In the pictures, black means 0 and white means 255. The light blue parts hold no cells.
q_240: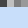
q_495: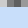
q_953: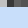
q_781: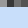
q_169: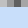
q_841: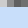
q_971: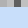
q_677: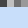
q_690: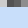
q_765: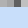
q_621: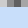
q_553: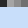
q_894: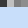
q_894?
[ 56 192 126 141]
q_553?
[ 40 165 141 112]
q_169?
[192 153  96 165]
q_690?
[204  83  96 141]

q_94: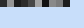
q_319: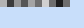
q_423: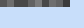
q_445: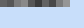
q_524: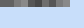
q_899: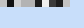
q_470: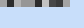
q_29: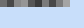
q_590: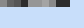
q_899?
[194  17 208 179 179  29 239  59  29 194]
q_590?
[137  98  86  44 150 150 164 137  44  44]
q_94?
[ 44 150  29  44  72 164  17 137 123  29]
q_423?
[ 86 110  72  72  98 123  72 110  98  59]

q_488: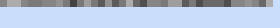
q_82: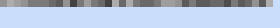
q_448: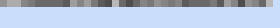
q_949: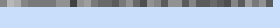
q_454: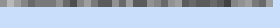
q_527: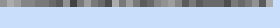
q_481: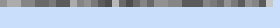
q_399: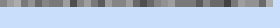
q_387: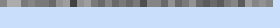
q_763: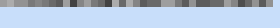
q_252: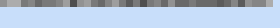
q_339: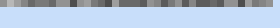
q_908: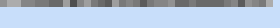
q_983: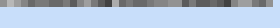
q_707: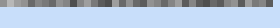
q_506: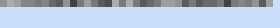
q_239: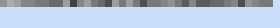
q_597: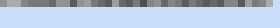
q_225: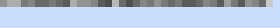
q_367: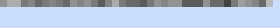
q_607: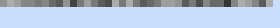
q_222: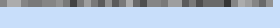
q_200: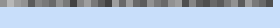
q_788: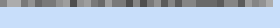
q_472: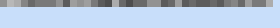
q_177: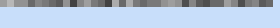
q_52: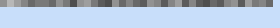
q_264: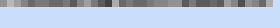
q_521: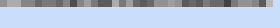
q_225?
[146 172 172 121 133 105 105 121 105  91 172 146 146 133  91  78 184 105
  78 105 133 121 146 121 105 121  91  91 105 133 121  91 158 121  91 146
 133 105 200]
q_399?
[133 158 172 121 146 105 133 121 121 158  78 133 158 121  91 158 133 133
 158 105  78 105 133 146 158 121 121 121  91 133 105 105  66 121 158 146
 146 105 172]
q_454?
[146 184 158 133 105 121 121 121 146 105  78 133 158 121  91  91 146 105
 158  91  91 146 133 105 146 158  91 105  91  91 105  91  66 133 146 158
 121 105 158]
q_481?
[146 172 172 133 133 105 105 121  91  91 172 133 146 121  91  78 184 105
  78 105 133 105 146 146 133 133  91  91  91 133 121 105 146 121  91 146
 133  91 200]

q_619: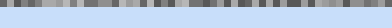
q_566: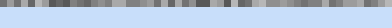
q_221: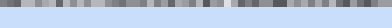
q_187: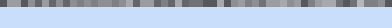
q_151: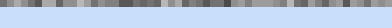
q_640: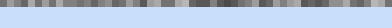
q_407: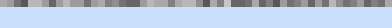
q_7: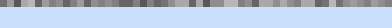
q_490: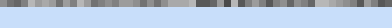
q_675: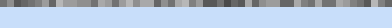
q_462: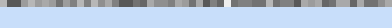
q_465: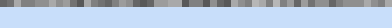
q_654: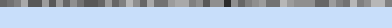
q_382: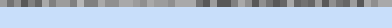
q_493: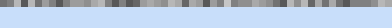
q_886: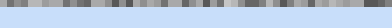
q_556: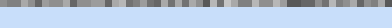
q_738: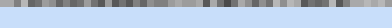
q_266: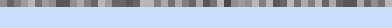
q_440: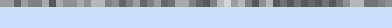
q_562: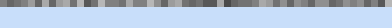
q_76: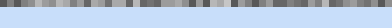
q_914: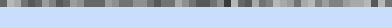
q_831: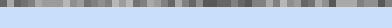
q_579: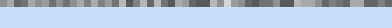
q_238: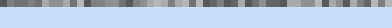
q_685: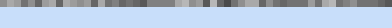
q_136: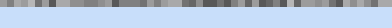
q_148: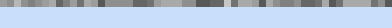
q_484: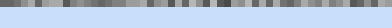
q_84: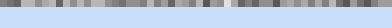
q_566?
[114 156 114 169 102 183 156  88 102  88 128 114 102 128 143 128 169 169
 128 128 143 156 114 169 102 169 114 143  88  88 169 156  88 183 102 114
 169 183 143 143 156 143 128 114 128 128 169 114 128 156 156 169 114 128
 156 183]
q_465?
[102 114 169 128 128 143 143 169 143 156 114  88 169 128 114 102 128 156
 143 102  88 102 156 156 169 169  88 128 128  88 143 102  88 169 143 128
 183 169 128 183 128 156 102 156 114 143 143 102 128 143 143 143 169 143
 128 169]
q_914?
[102 183 169 114  88 102 156 128  88 102 156 143 102 102 102 156 143 114
 114 143 143 114  88 114 114 169 143 114  88  88 114 143  58 183 102  88
 169 114 128 183 169 156 114 169 183 128 156 128 128 156 169 169 183  88
 183 114]
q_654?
[102 114 128 169  88  88 156  88 156 102 143 114  88  88 102 156 102 128
 183 143 102 169 114 114 156 169 169 128 143  88 143 143  43 143 102 128
 143 156 114 114 183 156 143 143 143 102 102 156 128 114 183 128 143 183
 183 128]
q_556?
[143 128 128 169 143 102 156 143 143 169 102 143 143 156 156 102 169 183
 114 128 156 114 102 169 114 169 114 169 143  88 183 114 198 169 128 128
 183 143 143 183 156  88  88 102 102 143 114 183 128 143 169 102 143 128
 169  88]

